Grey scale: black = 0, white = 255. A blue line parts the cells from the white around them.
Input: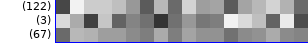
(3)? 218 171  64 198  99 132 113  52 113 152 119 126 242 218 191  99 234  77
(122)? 71 242 204 204 191 152  91 184 106 211 158 164  91 164 184 211 178 106
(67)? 106 184 178 158 158 139 126 171 126 164 146 146 113 139 146 171 139 132

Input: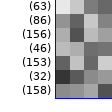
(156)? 174  82 187 160
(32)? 53  90 139 153
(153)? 98 194 104 206

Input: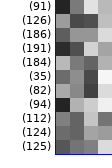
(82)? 170 136  65 219
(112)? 128 100 197 116

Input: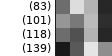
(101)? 150 121 187  46
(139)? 25  89 229 142
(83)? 109 221 179  39
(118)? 109  81 179  39

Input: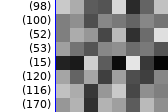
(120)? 165 100 165  63 159  78  63 135
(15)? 34  26 207  92  12 229  56   5
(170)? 151 179  48 179 159  92 186 143

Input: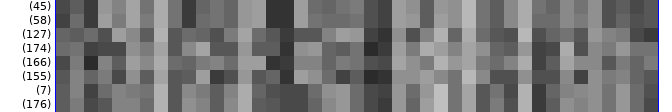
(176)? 93 123  73  87 131 131 108 178  87 144 131  93 137 172  93  87  73  73 101 137 151 108  73  59 151 101 158 191 115 164  87 123  80 178  59  93 144 131 144 115 151 108  73
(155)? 87 131 101 123  73 144  93 164  87  93 158  59  80 151  87 101  51 158 144 108  66  93  43  51 144 144 158 137 115 184 137  80  80 144  80  80 137  66 144 123 131 101  87
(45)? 73  93  59 151 131 164 115 172 115  59 101 115 101 151 158  51  51 158 108 101 115 123  80  66 158 144  93 151 144 184 115  93 137 172 115 101 137 115 144  80  93  73  87
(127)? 101  93 108  80 158 137  93 178  87 108 101  80 123 164 108  87  59  87  87 131 158 151  66  51 144  80 131 178 101 172 108  87  80 184  80 101 115  87 151 131 123  73  59

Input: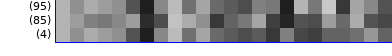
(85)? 180 157 128 120 136 157  44  77 194 172 144  56  99 120 165  63  37  83  77 157 106 172  83  71

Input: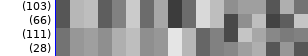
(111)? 115 151 159 143 175 190 143 151 229 183 102 129  73 197 167 136 123 129
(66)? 86 183 190  94 129 203 108 167  60 108 217 190  73 143 190  67  94 197
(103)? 86 183 190  94 129 203 108 167  60 108 217 190 143 159 159  86 175 115

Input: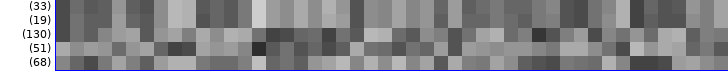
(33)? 75 108  89  95 149  95  83 141 184 177  89 102  89 121 205 156 141 170 141 177 149  83 141 134 163 134 149 102 156  95 108 121 102 102 121 134  83  75 114 134 177  67 102  83  89 149 127 163
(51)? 170 141 156 149 108 149 163 102  67  75 163 149 156 134  46  89 114  83 102  75  95 170 114 108  83 114 102 156  83 156 149 141 149 149 134 121 170 170 141 114  75 184 149 170 163 102 121  89
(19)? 75 114  95  95 156 102  89 141 184 177  83 102  89 121 205 156 141 170 141 170 156  83 141 134 163 134 149  95 156 102 102 121 108  95 121 127  83  75 114 141 177  67  95  83  83 141 127 163

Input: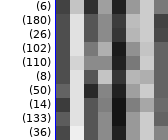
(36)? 72 239  86 139  33 153 204 133
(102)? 78 225 121 175  27 145 196  99
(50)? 99 225  41 133  33 159 204  99
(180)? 78 225  86 139  60 188 204  66
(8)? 78 225  86 196  54 182 175  99

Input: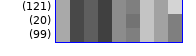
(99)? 169  72  94  64 140 127 196 162 127
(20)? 169  72  94  64 140 115 196 162 127

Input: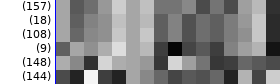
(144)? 75  35 245  62  35 166 136 103  69  89  81 103  35 179  69 205
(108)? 166 103 136 144 199 166 199  95 130  81 110  95 124 144 199  43
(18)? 166  95 130 144 192 166 185  95 130  81 110  95 124 152 199  43

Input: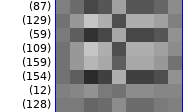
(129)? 114 152 197 174  78 174 174 160 128
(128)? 122 122 102 108 140 108 108 122 128
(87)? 128 108  71  86 160  86  86 102 140
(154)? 114  94  43  64 174  64  64  78 146

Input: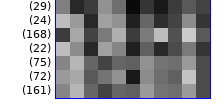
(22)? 189 140  40 161 134  32  96  40  75 122  53
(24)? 189 154  40 161 146  32 102  46  67 140  53
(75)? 134 182 102  67 102  96 146 116 110 154  75

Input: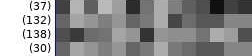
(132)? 101 165 149 127 149 101 121 172  71 108  87  87 134 134
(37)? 65 180  95 186 157  44 115 172 127  95  79  17  65  51
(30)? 101 165 149 127 149 101 121 172 121 108  87  87 134 134

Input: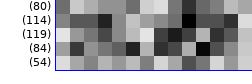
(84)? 159  57 146 118  96  34 180  49  72 174   7  80 138 201
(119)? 228 152 118  72 138 187 228  64  27  64 180  49  88 194
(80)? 110 201 174 146 146 110 207 220 118  49 104 126 187 167

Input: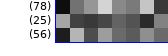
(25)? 165  65  57  71  99  83  43 130

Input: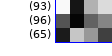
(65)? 27 198 152  64
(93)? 249  21 177 219
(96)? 84   5  98 133

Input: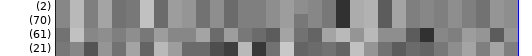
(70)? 135 185 127 164 114 120 193 107 157 149 114 142 107 127 127 142 157 120 135 120  49 172 178  92 164 127 135 127 142 127 114 149 142
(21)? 120 135  84 149 114 164 100 185 157 107 107  78  62 185  56 114 200 100 107 114 100 193 149 114  92 107 100 120 142 164 127 164 127
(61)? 114 193 135 142 127 142 120 157 135 135 164 107 157 120 107  92 164 114 100 164 185 149 185 142 142  92  49 135 127 157 149  92 149

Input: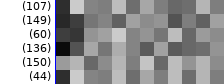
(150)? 155 181 104 140 181 126 196 104 189 148 181 140
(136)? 11  83 167 118 173 132  91 161  91 104 110 148
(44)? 46 203 132 126 189 110 167 126 189 110 181 126

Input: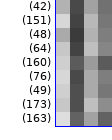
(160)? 207  91 155  91
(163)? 222  98 162  98
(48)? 170  59 178 126
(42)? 178  73 162 113
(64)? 199  67 191 134

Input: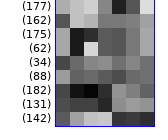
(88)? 155  98 106  91  77 106 112
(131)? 77  65  65  39 141 155 147
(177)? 173 193 207 134  32  85 220
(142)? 91 161 193 199  53  59  46
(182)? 71  18   5  46 147 127  98

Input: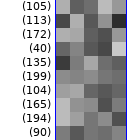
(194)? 187 159 118 140  80
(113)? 72 175  88 146  45
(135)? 59 124 167 110  95
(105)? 175  95 110 187 152

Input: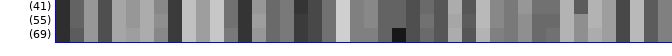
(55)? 46  99 151  79 166 151 172 143  59 193 158 199 113  52 158 106 121  59  72 113 207 128 136  99  99  79 113  86 166  92 185 136 121 143 106 106 179 143 179 158  72 185  92 128
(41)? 46  99 151  79 166 151 172 136  59 193 158 199 113  52 151 106 121  52  72 113 207 128 136  99  99  79 106  86 172  86 185 136 121 151 113 113 179  92 179 158  72 185  92 128
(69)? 46  92 151  79 166 158 172 136  59 193 158 199 121  52 151 106 121  59  72 113 207 128 128  99  23  79 106  86 172  86 179 128 121 143 106 113 179 143 172 158  72 185  92 128

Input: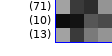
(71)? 162  58  45 148
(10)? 11 19 86 74

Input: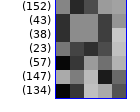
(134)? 7  55 192 170  83
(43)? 47 140 140  62 148
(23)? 118  68  47  76 192
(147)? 170 125 186  27 105
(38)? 47 140 140  62 200

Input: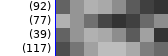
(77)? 177 149 112  70  51  64 106 141
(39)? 99 149 177 169 141  91 161  51

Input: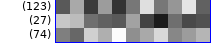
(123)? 89 169  59 156  51 119 223 119 150 229  97
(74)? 127 103 208 175 252 143 169 216 135 156 181
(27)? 200 188 111  97  89 162  67  28 111  73  81

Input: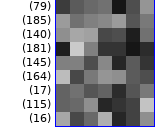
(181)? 30 202 128  52  52  22  44
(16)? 167  72 105 175  38  66 143

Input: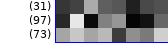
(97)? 40 231  11 129 150   5  18 102
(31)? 54  66 171  95  87  32  73  81
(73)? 165 199 165 185  60 143 122 207

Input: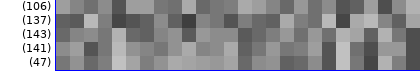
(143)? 105 133 140 119 178 105  97 133 146  90 152 140 140  90 105 126 152 112 152 112 178 164  97 178 119  78
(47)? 119 146 105 126 193 164 126 146 170 164 158 152 164 105 140 146  97 105 140  84 193 119  70 178 126  78
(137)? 97  90 185 126  70  84  97 140  97  63 133 119  84 126 105  97 170 126 112 185  70 170 185 133  97 164
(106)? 158 133 112 140  84 158 158 119 112 170 105 119 126 170 158 133 105 152 112 140  84  97 158  78 140 178
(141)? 140 158  84 119 185 146 133 119 146 170 133 140 170  97 119 152 119 126 158  84 193 112  78 152 152  78

